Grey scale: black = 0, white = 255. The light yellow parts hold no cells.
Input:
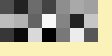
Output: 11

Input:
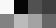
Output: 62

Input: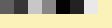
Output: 34

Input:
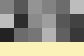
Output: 45

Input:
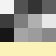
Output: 51

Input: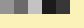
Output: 55
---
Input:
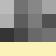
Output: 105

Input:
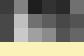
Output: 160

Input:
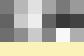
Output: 202

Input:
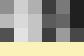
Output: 196

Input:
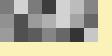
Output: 92

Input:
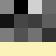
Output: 114
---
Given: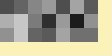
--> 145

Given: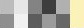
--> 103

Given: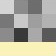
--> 178

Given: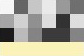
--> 221

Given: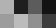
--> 61

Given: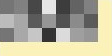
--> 90

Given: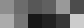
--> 204
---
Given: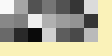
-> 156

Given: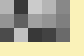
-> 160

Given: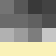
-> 106

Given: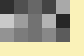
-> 114

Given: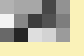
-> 60

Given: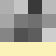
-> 121

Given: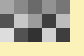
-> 156

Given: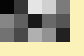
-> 24
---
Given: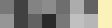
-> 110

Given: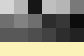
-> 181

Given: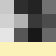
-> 209

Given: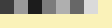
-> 175

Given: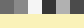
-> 177

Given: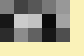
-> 152

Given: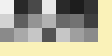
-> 41

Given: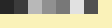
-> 120

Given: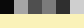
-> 47
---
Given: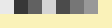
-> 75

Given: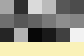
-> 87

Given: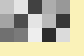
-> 152

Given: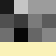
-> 80

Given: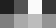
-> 127

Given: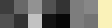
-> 51

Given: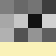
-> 167

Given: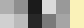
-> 153
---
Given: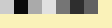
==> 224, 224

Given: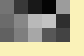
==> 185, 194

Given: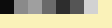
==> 106, 210

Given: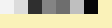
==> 132, 243

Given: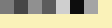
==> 92, 207

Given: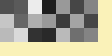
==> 153, 236

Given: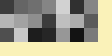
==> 60, 210

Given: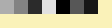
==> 225, 225
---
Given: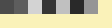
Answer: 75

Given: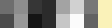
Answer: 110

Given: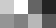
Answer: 204

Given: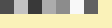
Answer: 77

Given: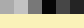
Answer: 171

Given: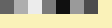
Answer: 99

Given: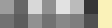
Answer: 157

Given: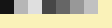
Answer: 20
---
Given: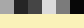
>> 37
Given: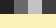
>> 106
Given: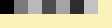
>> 122
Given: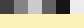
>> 132
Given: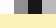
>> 143
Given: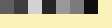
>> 61
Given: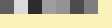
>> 218
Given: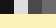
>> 221
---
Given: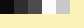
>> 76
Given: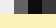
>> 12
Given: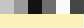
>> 18
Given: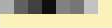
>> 65
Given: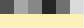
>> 135
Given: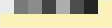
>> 140
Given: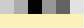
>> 3
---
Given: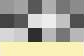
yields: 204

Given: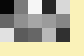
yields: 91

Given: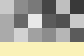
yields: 210

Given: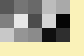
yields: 149

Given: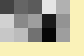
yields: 188

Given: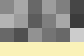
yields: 80

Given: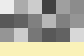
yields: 204

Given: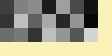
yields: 120

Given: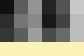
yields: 93

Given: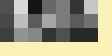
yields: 147
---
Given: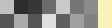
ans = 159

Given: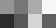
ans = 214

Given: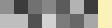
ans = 103

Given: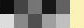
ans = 159

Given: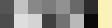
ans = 185

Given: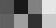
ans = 49
